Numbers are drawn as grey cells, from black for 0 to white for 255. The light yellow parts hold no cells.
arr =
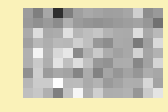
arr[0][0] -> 156
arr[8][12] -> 202
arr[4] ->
[176, 244, 178, 216, 231, 138, 177, 202, 172, 161, 168, 211, 164, 178]
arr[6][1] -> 206
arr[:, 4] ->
[126, 176, 224, 183, 231, 191, 163, 186, 194]
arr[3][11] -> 122
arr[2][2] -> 169
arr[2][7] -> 198
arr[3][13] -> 218
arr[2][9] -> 171
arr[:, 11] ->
[207, 163, 222, 122, 211, 135, 150, 173, 150]
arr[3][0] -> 160
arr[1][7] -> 145
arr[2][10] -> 170
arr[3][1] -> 184
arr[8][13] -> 228
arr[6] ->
[144, 206, 155, 168, 163, 132, 172, 130, 165, 150, 163, 150, 173, 167]
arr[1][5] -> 155
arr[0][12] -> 141
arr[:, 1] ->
[127, 144, 221, 184, 244, 201, 206, 203, 199]
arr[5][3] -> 227
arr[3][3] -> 185
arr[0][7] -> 164
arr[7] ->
[182, 203, 203, 253, 186, 187, 170, 179, 154, 163, 174, 173, 215, 163]
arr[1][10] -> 158

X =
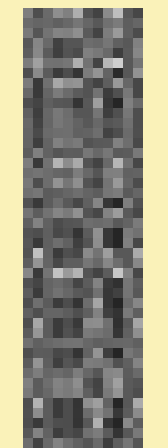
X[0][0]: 126
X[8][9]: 80
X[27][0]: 81
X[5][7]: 67
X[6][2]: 91
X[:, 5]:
[174, 118, 143, 85, 75, 175, 52, 148, 91, 52, 86, 99, 97, 122, 92, 170, 125, 143, 110, 71, 145, 86, 52, 63, 71, 94, 179, 69, 89, 52, 79, 57, 67, 115, 52, 73, 125, 142, 133, 52, 53, 52, 70, 97]
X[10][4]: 109
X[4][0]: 94
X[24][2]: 98
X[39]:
[78, 179, 91, 59, 77, 52, 143, 159, 98, 37, 88, 171]
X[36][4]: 101
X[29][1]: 111
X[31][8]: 112
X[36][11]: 106
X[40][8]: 114
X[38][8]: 122
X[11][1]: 67
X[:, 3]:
[142, 96, 132, 65, 63, 113, 59, 168, 123, 87, 120, 119, 110, 129, 85, 180, 102, 147, 95, 109, 133, 76, 72, 110, 59, 72, 195, 107, 114, 59, 101, 59, 59, 109, 72, 63, 108, 131, 128, 59, 59, 78, 61, 131]
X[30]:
[96, 79, 101, 101, 93, 79, 95, 130, 63, 51, 122, 95]
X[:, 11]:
[71, 102, 76, 129, 135, 116, 146, 71, 71, 105, 78, 78, 79, 73, 121, 71, 99, 76, 102, 81, 71, 123, 113, 71, 171, 136, 71, 93, 88, 135, 95, 166, 143, 96, 107, 132, 106, 84, 78, 171, 139, 93, 121, 85]
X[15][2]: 114
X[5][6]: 114
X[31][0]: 78
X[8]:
[104, 57, 101, 123, 107, 91, 83, 115, 60, 80, 120, 71]
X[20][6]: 83
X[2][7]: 67
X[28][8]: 55
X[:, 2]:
[106, 104, 115, 105, 91, 114, 91, 112, 101, 95, 103, 102, 106, 100, 98, 114, 109, 109, 91, 92, 114, 97, 95, 96, 98, 100, 116, 100, 101, 91, 101, 91, 91, 104, 91, 94, 102, 110, 104, 91, 92, 91, 98, 105]
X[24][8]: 158
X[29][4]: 77

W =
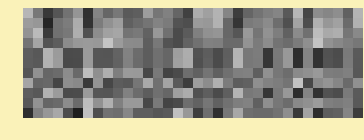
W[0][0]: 182
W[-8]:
[116, 165, 83, 93, 140, 152, 154, 152, 196, 155, 139, 138, 94, 120, 83, 75, 99, 113, 129, 127, 106, 106, 147, 123, 140, 115, 108, 123, 143, 195, 146, 136, 127, 119]
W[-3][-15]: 75
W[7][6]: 57
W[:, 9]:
[120, 158, 166, 155, 99, 98, 126, 92, 99, 128, 110]
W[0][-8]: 89
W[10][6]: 192
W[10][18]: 110
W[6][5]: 105
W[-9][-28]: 81
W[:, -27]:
[132, 124, 141, 152, 86, 86, 143, 148, 86, 145, 78]
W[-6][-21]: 112
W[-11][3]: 85
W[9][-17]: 98
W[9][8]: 176
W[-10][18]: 152
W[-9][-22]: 98
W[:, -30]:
[114, 124, 120, 140, 75, 74, 140, 142, 75, 140, 76]
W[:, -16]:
[160, 152, 145, 129, 93, 95, 116, 140, 94, 118, 110]
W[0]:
[182, 120, 56, 85, 114, 149, 48, 132, 102, 120, 90, 94, 157, 118, 129, 101, 65, 173, 160, 179, 133, 61, 101, 115, 126, 133, 89, 182, 70, 141, 134, 142, 97, 180]
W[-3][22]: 120
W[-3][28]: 132
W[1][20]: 103
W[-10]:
[156, 151, 37, 114, 124, 172, 50, 124, 145, 158, 96, 106, 116, 131, 123, 83, 78, 155, 152, 178, 103, 53, 122, 127, 139, 110, 80, 163, 77, 176, 151, 161, 107, 177]
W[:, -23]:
[94, 106, 121, 138, 108, 107, 153, 118, 108, 153, 94]
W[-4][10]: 88
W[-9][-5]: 188
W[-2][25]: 119
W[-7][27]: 45
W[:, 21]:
[61, 53, 86, 106, 180, 181, 127, 93, 180, 126, 167]
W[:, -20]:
[129, 123, 112, 83, 102, 102, 67, 164, 102, 68, 90]

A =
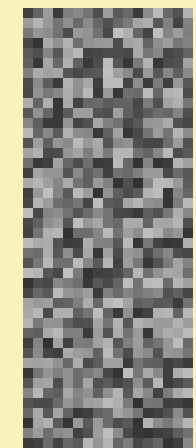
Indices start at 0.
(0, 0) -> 64
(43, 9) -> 101
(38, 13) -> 67
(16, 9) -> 114
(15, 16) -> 159
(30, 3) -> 173
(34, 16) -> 116
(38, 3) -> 94
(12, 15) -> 181
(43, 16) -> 136
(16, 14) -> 73
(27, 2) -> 72
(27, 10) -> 189
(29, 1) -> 153
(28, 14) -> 81
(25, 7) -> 89
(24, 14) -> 134
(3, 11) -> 170
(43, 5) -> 90
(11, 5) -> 68
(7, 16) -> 87
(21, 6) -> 151
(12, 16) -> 140
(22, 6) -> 108
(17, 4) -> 171
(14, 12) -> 100
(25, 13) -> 83
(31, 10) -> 86
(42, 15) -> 94
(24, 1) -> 108
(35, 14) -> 63
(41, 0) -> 52
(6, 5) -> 73
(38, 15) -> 170
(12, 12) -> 117
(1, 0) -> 156
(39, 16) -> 55
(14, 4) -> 150
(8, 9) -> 55
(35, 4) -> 104

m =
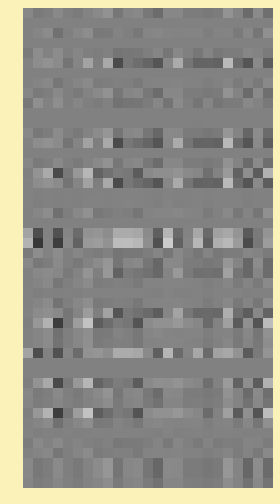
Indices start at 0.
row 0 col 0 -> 135
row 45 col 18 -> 119
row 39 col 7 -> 134
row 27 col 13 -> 131
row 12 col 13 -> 103
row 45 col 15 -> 136
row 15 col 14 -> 135
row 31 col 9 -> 123
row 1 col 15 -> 129
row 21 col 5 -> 129
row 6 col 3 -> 129
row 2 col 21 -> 122
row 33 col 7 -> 122
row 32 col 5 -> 135
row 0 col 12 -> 120
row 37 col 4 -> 121
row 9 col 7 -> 124
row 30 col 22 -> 93
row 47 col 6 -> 130
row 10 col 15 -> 129
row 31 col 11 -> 84
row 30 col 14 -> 134
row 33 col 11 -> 120
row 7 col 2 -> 136
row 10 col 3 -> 129
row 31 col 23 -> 84
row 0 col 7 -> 137
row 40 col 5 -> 157
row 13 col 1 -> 141
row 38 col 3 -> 137
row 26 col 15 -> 153
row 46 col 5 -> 121
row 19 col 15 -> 128
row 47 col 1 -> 124
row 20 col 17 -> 131
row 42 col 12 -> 129
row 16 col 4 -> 121
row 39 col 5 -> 124
